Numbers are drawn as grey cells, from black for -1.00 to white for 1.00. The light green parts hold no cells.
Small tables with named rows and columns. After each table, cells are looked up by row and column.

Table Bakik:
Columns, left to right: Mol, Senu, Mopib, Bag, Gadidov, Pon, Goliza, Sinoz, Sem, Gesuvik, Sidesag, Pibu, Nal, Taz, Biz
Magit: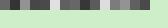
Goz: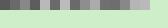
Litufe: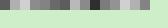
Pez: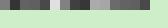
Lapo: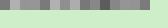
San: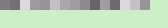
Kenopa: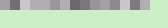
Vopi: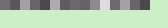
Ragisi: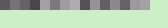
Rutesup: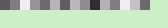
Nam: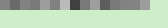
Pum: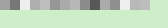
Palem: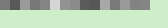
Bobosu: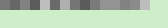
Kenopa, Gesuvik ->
0.18
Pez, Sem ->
-0.57
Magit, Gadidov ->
-0.42
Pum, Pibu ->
0.12
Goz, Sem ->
0.11
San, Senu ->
-0.11
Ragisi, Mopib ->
-0.22
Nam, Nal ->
0.02
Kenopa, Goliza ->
0.37
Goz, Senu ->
-0.17
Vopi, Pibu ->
-0.16
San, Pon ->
0.51
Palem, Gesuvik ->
-0.32

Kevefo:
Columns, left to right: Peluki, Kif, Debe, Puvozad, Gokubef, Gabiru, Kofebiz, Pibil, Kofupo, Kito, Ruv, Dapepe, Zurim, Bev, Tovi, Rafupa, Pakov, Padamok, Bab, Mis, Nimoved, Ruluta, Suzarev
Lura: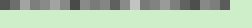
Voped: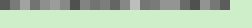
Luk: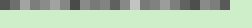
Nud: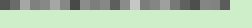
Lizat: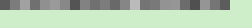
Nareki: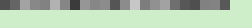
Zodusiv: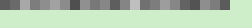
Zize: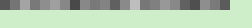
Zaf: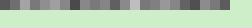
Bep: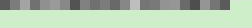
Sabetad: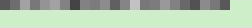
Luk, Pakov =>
0.22
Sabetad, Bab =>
-0.18
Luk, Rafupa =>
0.01
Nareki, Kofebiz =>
0.05
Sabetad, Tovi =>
-0.06
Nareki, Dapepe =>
-0.33
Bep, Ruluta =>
-0.08
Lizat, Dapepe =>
-0.18
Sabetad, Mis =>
-0.36
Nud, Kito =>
-0.02

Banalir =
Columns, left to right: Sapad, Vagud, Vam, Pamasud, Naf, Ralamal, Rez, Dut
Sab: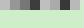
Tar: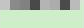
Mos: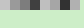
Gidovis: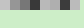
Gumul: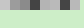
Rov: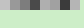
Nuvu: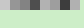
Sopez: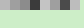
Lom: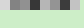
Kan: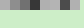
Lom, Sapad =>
0.69
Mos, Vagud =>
0.21
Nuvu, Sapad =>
0.57
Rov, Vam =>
-0.02
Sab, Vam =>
-0.07
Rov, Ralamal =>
0.26
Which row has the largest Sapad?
Lom

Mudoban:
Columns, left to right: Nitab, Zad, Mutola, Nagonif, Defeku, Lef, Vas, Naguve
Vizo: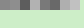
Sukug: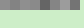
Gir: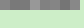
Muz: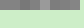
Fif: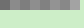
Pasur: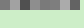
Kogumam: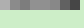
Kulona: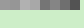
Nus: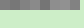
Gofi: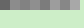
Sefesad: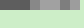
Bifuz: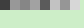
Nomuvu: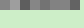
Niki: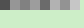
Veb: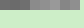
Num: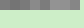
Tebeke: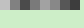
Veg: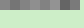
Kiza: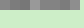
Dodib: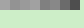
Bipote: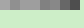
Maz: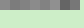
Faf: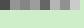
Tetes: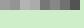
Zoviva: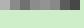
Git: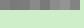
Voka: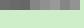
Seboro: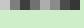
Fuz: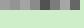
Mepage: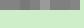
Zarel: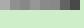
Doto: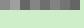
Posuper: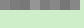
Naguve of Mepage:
0.04
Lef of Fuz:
-0.03
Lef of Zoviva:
0.07
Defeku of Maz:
0.02
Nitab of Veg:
0.05
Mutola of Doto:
-0.19
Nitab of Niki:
-0.37
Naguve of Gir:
0.07
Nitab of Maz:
0.08
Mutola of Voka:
-0.19
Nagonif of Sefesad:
0.07
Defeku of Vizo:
-0.05
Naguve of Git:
0.03
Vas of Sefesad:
-0.01
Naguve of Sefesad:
0.23
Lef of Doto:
0.02
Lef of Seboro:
0.09

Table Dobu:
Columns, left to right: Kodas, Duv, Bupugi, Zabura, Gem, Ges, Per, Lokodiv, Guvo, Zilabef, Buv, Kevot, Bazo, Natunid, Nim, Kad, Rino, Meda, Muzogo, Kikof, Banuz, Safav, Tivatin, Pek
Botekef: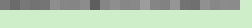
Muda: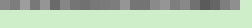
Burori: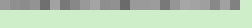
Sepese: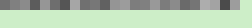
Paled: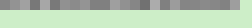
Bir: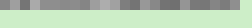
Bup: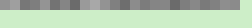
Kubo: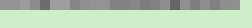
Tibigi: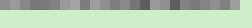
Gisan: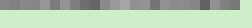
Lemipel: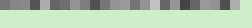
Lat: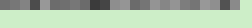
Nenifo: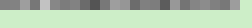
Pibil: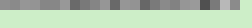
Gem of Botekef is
-0.08
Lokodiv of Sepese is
0.30
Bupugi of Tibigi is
0.06
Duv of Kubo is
0.16
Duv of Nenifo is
0.02
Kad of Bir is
0.07
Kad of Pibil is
-0.04
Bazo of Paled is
0.14
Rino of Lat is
0.05
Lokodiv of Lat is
-0.07
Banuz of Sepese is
0.36
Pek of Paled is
0.24
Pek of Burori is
0.01
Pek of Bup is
0.09

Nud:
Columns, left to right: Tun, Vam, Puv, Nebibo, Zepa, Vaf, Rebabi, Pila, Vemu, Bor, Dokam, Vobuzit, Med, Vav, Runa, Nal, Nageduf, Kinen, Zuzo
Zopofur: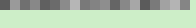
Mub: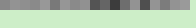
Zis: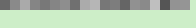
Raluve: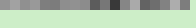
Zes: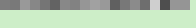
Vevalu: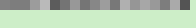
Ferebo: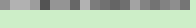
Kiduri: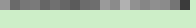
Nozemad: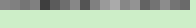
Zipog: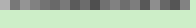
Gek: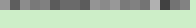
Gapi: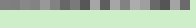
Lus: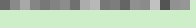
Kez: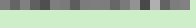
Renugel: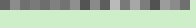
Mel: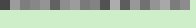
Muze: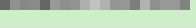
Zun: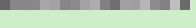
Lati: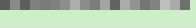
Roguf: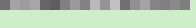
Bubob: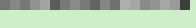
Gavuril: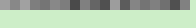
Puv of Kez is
0.00
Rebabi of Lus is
0.10
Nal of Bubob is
0.16
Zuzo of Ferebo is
-0.08
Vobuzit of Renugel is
0.46
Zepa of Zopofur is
-0.25
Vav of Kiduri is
0.14

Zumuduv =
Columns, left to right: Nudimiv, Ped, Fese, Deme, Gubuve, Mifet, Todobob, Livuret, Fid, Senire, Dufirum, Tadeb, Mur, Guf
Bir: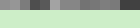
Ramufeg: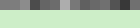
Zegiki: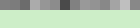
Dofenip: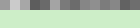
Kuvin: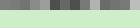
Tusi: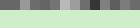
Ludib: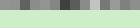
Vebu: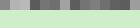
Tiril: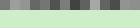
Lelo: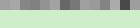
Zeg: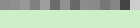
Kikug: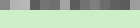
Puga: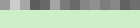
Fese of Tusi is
0.19
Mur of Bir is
-0.50
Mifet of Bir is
0.28
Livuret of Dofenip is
-0.15
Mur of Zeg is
-0.47
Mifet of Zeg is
-0.15
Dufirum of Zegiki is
0.07
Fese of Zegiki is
-0.15
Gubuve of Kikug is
-0.08
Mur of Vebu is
-0.27
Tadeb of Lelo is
0.34
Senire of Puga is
0.13
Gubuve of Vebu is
-0.08

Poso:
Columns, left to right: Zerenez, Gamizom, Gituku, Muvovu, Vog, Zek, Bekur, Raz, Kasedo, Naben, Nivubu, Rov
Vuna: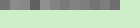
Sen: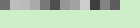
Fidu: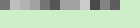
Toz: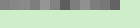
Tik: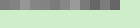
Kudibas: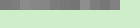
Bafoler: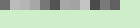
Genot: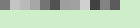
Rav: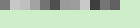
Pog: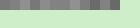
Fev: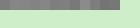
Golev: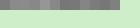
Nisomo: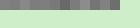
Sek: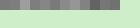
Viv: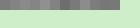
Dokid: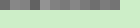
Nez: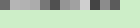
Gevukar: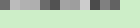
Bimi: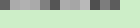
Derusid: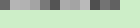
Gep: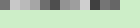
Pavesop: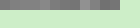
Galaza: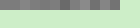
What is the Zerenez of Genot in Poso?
-0.04
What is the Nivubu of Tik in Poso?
-0.03
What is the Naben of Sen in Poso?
-0.51
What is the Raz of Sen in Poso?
0.27
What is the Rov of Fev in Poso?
-0.07
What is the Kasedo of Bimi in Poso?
0.45
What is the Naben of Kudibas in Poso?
-0.02
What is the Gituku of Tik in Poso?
0.18
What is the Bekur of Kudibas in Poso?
-0.06
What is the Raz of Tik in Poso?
0.21

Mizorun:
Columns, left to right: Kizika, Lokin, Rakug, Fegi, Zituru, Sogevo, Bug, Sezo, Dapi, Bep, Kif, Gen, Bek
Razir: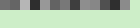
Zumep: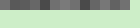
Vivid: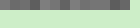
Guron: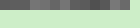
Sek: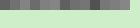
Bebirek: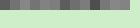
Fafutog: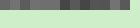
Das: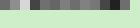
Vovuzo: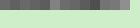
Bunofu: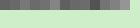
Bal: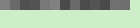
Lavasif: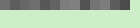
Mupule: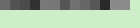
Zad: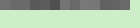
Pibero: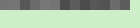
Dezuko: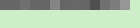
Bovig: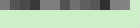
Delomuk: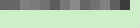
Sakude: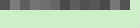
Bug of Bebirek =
-0.27
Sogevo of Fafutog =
-0.13
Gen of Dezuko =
-0.02
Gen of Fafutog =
-0.10
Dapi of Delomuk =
-0.21
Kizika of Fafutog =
-0.19
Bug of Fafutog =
-0.45
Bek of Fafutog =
-0.30
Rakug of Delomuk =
0.00
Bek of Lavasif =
-0.41
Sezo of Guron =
-0.26
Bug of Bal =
-0.42
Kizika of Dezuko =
-0.20
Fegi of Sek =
-0.15
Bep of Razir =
0.06
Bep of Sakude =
-0.32
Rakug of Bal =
-0.37
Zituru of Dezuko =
-0.21
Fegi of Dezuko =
-0.20
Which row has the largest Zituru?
Razir

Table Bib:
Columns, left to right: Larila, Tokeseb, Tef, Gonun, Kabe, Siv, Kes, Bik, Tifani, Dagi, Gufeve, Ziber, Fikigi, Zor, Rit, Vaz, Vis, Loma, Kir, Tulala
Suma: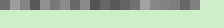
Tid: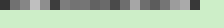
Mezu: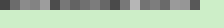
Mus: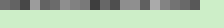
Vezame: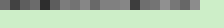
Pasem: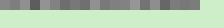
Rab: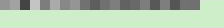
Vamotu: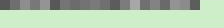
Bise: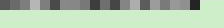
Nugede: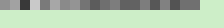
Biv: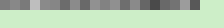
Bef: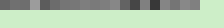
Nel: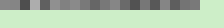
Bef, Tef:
-0.14
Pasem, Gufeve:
-0.05
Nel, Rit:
-0.07
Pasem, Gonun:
-0.27
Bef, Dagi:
-0.04
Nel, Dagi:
-0.20
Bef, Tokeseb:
-0.12
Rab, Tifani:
-0.11
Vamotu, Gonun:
-0.06
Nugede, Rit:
-0.02
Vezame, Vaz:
-0.09
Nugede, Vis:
0.01
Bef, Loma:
-0.08
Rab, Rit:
-0.02
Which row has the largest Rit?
Suma

